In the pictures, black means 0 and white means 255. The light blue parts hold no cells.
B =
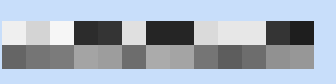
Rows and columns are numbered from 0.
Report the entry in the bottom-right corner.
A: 151
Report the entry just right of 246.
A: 44
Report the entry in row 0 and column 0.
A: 239
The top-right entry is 30
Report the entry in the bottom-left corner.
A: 101
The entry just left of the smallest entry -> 52
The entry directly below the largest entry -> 123

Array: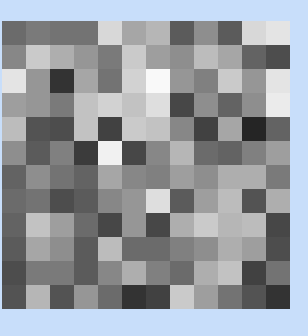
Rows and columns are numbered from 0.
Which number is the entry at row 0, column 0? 107
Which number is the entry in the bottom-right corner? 51
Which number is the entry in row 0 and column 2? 115
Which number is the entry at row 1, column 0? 135
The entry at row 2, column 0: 228
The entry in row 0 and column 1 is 122
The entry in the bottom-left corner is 83
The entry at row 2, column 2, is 51
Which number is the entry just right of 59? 241
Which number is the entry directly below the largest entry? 222
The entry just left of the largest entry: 210
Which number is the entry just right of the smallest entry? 99
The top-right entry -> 228
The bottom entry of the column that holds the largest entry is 65
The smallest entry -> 37
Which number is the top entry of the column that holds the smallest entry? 216
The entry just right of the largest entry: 150

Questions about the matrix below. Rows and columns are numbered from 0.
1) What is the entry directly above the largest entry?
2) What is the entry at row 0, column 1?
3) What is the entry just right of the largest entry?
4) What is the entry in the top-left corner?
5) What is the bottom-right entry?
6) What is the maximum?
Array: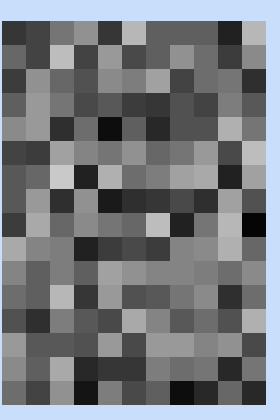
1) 161
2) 67
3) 33
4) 54
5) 40
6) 201

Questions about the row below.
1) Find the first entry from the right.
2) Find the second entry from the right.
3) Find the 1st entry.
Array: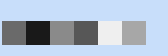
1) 167
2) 239
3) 106

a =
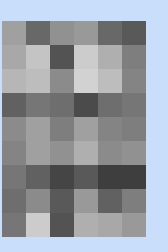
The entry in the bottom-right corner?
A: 153
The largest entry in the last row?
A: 204
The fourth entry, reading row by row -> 153
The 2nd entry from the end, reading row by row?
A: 168
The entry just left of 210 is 139
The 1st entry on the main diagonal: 160
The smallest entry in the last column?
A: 62
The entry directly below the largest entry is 75
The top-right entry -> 89
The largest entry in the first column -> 182
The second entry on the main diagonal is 196
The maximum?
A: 210
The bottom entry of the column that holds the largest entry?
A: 175
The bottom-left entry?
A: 118

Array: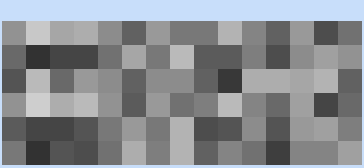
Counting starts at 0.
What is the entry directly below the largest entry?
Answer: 69
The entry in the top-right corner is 113
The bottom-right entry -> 160
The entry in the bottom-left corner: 120
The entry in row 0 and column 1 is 200
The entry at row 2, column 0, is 84
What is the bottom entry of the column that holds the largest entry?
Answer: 50
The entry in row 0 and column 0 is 146
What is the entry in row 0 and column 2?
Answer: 166
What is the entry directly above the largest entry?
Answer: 186
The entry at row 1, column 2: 69

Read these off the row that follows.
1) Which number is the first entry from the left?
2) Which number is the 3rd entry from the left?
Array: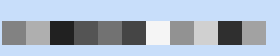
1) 130
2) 33

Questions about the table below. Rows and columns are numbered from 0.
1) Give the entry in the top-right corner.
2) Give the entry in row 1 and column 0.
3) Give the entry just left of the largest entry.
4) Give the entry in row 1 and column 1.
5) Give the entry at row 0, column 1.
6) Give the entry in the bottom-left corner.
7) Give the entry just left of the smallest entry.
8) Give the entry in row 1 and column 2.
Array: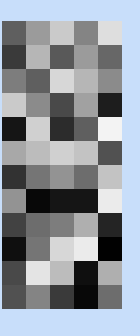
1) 222
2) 58
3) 95
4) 182
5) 155
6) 81
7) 235
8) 89

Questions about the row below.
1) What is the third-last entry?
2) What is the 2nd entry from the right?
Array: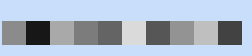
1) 147
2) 191
